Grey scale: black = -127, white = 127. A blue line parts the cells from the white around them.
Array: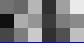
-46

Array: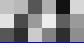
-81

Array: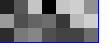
-60

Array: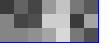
-7

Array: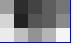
53

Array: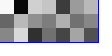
37
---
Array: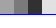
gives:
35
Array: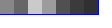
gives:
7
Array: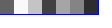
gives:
-29
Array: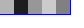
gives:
52
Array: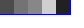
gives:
-51
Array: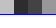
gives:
65
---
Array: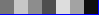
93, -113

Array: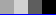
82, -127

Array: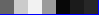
114, -120

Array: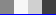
119, -63

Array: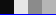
102, -115

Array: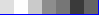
126, -69

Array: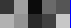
71, -116
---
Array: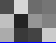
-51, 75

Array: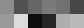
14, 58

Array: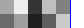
39, 74

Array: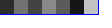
-82, 66

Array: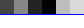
-59, 90

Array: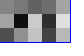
5, 56

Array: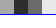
41, 105

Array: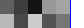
-31, -9
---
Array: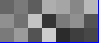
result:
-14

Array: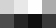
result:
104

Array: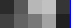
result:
-39

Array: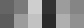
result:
-5

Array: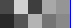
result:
81

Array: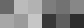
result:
59
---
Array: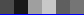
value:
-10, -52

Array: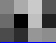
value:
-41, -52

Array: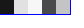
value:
68, -104

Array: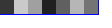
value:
-11, -73

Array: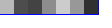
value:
-79, 57

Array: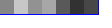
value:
-56, 6

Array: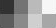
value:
118, -34

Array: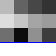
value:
-76, -16
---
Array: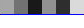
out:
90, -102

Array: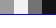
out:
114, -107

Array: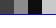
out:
73, -113

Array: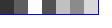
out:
125, -76

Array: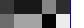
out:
108, -122

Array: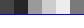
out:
109, -89

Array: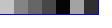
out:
68, -122
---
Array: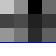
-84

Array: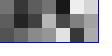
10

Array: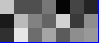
-18

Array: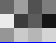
54

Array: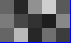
-88

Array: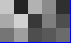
-49

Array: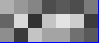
68

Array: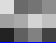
1

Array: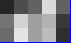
31
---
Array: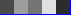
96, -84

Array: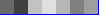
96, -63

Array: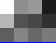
125, -100

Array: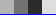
94, -84

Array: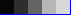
88, -121

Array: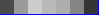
76, -74

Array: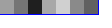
80, -96

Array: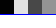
98, -125

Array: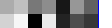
118, -125

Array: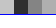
69, -80
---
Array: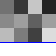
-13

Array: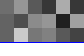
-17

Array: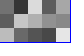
-13

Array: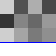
79

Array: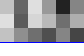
66

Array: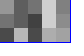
22
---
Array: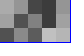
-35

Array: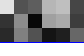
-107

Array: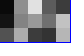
-67

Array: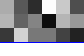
-7

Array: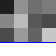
26

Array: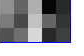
88

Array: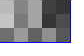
-29
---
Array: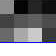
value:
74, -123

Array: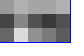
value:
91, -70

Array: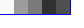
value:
122, -78

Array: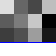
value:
94, -125

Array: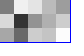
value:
124, -76

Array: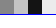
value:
108, -107

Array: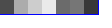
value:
106, -71

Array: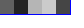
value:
75, -92
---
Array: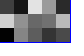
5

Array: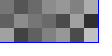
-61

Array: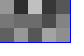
23

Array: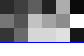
-21

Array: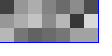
-9

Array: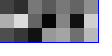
-72

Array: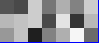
66
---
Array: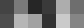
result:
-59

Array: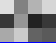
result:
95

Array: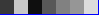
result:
-71

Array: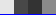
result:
102

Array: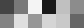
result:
-59

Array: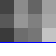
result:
-60

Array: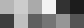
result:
54

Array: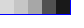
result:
89

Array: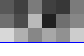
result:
-39
